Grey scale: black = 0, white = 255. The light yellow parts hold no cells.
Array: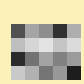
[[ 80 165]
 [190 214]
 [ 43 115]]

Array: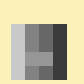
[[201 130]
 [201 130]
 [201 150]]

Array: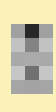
[[160  39]
 [194 131]
 [169 170]]

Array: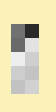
[[113  42]
 [106 226]
 [238 207]]

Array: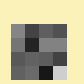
[[133  67]
 [117  36]
 [ 88  98]]

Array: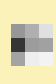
[[151 175]
 [ 53 156]
 [163 238]]

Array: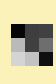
[[  6  62]
 [186  64]
 [212 194]]

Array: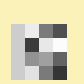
[[205 236]
 [205  59]
 [205 146]]

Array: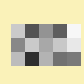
[[202  83]
 [136 202]
 [188  46]]
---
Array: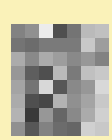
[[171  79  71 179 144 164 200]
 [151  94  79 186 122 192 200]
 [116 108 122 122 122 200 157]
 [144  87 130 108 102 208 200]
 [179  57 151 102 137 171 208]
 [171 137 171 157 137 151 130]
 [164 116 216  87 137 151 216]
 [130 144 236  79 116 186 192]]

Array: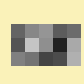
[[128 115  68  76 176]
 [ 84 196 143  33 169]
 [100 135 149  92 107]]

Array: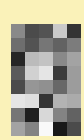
[[229 223  52 179 171]
 [137  75  83 202  52]
 [110  83 118  98 124]
 [ 75 150 144 104 156]
 [ 38 187 195 137 163]
 [118  31 216 131  98]
 [ 91 209 229  59 156]
 [163 131 249  25  75]]

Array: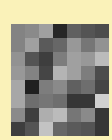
[[146  84  62 125 160 152 187]
 [152 131  69 180 160 125  76]
 [131 160  90 103 152 118 146]
 [167 110 118 110  54  54 208]
 [167  32 125 138  96 110  69]
 [131 138 160  38  96  84  76]
 [138  62 174 187 118 138  54]
 [ 62  84 195 103  90  84  54]]

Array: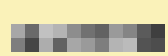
[[126  70 173  98 167 154 126 180 187  83  77]
 [167 106 193 180 141 113  98 154 133  91  63]]

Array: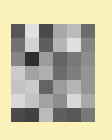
[[ 87 224  74 168 187 108]
 [114 210  94 181 224 133]
 [195 202 100 156 181 149]
 [133  47 156 100 120 141]
 [216 195 162 141 216 168]
 [202 162 175 108 126 149]
 [ 74  66 187  94  87 120]]
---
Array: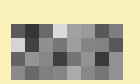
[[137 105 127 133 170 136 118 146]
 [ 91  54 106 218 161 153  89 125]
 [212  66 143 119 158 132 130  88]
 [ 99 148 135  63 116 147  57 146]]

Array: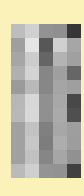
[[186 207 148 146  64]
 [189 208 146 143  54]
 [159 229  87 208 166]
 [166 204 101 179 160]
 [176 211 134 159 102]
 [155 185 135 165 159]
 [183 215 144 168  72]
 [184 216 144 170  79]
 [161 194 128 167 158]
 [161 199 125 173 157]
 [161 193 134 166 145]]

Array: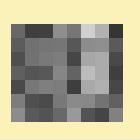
[[140  90  83 104 153  83  69 129]
 [104  63  64 142 118 208 177  53]
 [ 92 113 117 118  87 141 143  90]
 [ 79 114 121 125  70 167 171  73]
 [ 95  85  88 134  99 188 171  63]
 [ 74 119 127 125  62 169 176  71]
 [125  79  75 120 138 136 115  97]]

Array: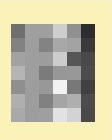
[[169 157 159 226 211  73]
 [111 159 159 206 144  45]
 [130 158 131 168 163  58]
 [162 158 157 204  86  73]
 [181 158 123 151 152  76]
 [143 157 152 242 120  64]
 [175 157 129 165 175  76]]

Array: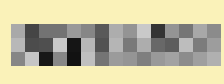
[[134 197  23 135  18 191 116 155 149 127 153 162 140 159 176]
 [169  69 115 115 153 134  89 173 148 201  52 148 118 168 139]
 [184  76  79 201  21 183  82 181 121 173 104  93 189 124 157]]

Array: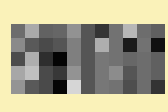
[[148  89  74   5 214  85 119 114  78 109  51]
 [109 170  98 102 146  85  52 114 183 109  96]
 [138  89  74  85 127  85 174 114  26 114  16]
 [ 76 174  46   4 127  85 119 114 103 109  96]
 [167 192  74  56 147  85 119 140  85 109  96]]
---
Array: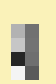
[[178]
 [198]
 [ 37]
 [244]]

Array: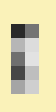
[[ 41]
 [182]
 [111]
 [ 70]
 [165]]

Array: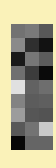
[[114  88]
 [138  18]
 [ 25  92]
 [112  10]
 [224 110]
 [131  95]
 [156  83]
 [ 88 201]
 [  7 101]]

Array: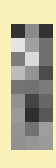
[[ 50  50]
 [228 112]
 [124 111]
 [188  75]
 [116 124]
 [144 103]
 [153  88]
 [147 158]
 [144 155]]

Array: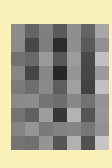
[[140 127 142 167]
 [139 126 143 144]
 [113 154 156 193]
 [134 134 149 155]
 [123 138 161 193]
 [138 116 136 147]
 [115 157 179 150]
 [132 122 133 145]
 [116 148 177 197]]

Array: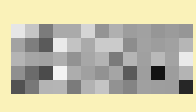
[[230 123 170 148 157 150 150]
 [162  90 195 203 141 157 182]
 [180 162 146 179 181 185 234]
 [143  75 173 146  90  18 180]
 [ 82 180 123 196 132 158  38]]
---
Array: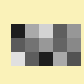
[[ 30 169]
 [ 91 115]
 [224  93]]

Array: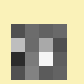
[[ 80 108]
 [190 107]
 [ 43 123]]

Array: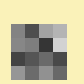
[[131  78]
 [135 126]
 [ 67  85]]

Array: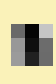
[[105   5]
 [152  15]
 [155  33]]

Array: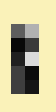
[[ 94 177]
 [  8  58]
 [ 32 219]]

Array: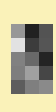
[[151  33]
 [226  60]
 [129 105]]
